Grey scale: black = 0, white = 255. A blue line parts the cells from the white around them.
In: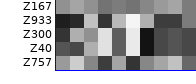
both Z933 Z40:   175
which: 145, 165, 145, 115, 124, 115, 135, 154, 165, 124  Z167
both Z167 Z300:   145

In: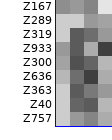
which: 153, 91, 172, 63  Z933
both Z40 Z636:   183
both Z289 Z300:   163

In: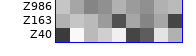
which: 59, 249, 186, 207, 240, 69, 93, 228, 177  Z40
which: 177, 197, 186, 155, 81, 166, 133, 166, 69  Z163

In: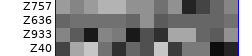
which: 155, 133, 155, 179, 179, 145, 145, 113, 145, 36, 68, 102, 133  Z757
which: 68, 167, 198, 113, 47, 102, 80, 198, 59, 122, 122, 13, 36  Z40
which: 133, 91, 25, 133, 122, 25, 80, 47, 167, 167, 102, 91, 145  Z933

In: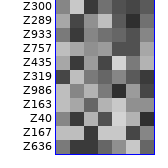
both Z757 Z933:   81
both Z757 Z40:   81
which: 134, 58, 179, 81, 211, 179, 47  Z40
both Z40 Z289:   47
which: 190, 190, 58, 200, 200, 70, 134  Z167
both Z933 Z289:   113
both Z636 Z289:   144

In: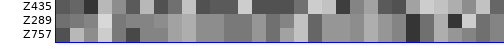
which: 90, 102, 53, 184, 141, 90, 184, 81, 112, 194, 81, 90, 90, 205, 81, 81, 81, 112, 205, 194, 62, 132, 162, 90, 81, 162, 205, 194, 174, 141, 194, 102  Z435
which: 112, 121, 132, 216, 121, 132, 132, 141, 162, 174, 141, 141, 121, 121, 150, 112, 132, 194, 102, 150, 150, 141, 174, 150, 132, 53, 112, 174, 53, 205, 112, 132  Z289
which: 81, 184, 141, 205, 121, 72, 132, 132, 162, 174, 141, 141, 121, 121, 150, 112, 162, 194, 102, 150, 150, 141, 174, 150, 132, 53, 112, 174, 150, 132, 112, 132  Z757

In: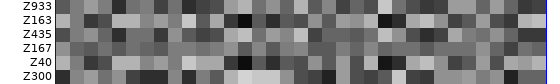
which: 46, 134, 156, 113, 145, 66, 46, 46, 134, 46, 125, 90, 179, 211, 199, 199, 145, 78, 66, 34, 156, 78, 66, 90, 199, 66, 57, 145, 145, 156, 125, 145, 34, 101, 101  Z300
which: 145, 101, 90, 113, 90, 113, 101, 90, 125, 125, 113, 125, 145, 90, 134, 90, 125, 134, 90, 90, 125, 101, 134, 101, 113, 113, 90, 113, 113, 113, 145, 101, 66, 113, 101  Z167
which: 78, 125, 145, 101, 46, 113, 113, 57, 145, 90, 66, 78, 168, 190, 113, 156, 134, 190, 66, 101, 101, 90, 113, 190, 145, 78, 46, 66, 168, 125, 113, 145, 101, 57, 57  Z435
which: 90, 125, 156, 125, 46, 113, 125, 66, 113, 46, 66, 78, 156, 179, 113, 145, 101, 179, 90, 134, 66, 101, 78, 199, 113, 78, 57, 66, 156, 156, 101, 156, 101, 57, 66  Z933
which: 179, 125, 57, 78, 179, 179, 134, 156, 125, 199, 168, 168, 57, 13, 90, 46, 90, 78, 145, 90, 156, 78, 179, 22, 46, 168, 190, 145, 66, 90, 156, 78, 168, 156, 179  Z40

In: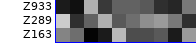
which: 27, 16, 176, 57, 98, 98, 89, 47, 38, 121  Z933
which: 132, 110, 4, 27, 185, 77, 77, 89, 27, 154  Z163
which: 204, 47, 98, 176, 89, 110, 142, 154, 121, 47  Z289

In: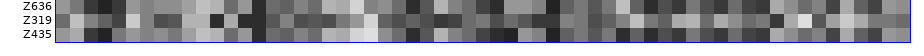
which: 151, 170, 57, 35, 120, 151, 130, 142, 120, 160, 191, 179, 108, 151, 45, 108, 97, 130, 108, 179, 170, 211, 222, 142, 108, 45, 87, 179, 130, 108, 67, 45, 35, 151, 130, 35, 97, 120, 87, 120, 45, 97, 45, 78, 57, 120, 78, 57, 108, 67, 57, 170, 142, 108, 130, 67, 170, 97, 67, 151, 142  Z435
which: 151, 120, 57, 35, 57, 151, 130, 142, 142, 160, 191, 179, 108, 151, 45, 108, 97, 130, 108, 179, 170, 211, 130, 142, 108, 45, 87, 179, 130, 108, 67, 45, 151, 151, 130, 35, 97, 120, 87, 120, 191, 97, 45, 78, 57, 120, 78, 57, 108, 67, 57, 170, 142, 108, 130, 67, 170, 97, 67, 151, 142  Z636
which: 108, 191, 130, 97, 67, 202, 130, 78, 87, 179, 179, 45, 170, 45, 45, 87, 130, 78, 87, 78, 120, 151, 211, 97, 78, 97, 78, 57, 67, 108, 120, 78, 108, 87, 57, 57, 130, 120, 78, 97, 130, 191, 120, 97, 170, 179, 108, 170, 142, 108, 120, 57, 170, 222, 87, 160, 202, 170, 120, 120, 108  Z319

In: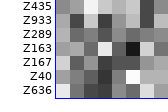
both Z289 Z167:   84
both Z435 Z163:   160

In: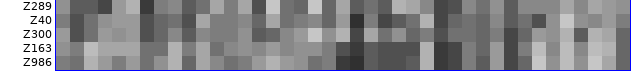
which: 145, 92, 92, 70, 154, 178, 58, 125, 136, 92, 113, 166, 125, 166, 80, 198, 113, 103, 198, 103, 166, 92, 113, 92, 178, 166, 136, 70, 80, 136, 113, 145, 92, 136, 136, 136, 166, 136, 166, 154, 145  Z289
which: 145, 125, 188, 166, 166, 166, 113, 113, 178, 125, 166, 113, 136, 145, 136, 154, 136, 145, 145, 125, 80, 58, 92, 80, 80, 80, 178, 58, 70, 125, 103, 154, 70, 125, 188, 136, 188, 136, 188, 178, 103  Z163
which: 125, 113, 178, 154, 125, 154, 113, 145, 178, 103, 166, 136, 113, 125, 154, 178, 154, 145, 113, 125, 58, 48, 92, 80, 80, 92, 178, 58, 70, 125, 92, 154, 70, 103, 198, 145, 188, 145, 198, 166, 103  Z986

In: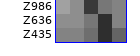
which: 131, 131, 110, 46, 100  Z435
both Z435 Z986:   131
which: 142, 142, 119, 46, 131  Z636

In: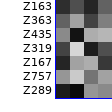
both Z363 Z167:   162
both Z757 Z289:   150
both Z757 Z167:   162
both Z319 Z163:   79
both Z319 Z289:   28

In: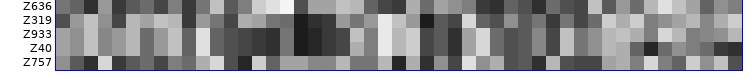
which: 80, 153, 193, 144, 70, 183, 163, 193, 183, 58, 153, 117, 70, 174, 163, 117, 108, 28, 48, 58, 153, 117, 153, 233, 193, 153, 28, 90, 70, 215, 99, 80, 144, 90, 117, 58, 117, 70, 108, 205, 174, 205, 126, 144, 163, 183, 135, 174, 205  Z319

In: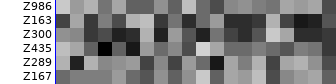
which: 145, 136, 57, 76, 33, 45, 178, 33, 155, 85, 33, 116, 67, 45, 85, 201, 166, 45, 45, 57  Z300
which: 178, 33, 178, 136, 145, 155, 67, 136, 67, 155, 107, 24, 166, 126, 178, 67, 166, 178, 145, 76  Z289
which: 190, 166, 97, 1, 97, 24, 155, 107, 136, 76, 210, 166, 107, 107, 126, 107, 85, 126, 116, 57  Z435

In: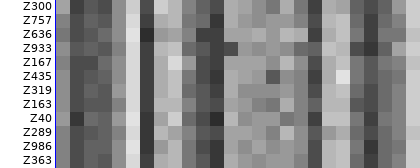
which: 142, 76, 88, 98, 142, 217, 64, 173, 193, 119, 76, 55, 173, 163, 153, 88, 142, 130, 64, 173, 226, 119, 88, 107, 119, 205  Z435
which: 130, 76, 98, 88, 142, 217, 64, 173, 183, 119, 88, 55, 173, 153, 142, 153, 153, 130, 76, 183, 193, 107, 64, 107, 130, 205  Z363

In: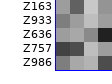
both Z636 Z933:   157
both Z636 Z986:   168
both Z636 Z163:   157
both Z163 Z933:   157
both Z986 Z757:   77
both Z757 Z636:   157
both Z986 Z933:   126

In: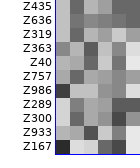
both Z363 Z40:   181
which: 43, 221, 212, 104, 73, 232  Z167

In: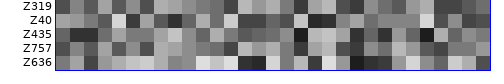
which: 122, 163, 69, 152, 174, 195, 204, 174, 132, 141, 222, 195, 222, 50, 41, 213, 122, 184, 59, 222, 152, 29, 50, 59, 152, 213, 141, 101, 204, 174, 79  Z636
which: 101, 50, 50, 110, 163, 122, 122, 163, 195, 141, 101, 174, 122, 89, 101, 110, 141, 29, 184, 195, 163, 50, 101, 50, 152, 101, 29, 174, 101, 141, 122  Z435

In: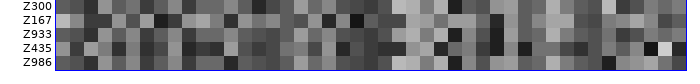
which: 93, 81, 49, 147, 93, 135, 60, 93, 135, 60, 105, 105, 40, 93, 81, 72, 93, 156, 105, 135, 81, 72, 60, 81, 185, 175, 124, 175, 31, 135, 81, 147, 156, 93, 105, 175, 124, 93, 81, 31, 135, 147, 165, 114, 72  Z986
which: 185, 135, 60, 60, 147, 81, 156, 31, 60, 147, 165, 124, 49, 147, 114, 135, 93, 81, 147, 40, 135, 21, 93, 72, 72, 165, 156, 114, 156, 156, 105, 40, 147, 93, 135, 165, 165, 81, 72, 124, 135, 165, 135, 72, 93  Z167

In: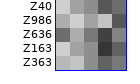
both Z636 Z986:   173
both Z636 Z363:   120

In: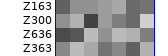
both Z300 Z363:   177
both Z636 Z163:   145

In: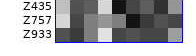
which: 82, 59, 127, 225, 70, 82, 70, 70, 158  Z933
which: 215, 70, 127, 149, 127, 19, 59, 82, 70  Z757
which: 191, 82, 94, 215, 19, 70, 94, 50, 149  Z435

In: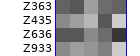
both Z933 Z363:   158
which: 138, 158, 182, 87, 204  Z435
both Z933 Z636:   138
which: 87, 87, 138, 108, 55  Z636

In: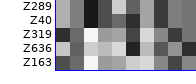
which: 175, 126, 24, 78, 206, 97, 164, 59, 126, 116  Z289
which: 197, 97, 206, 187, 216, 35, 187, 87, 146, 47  Z636
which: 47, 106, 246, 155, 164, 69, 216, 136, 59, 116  Z319
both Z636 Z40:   47

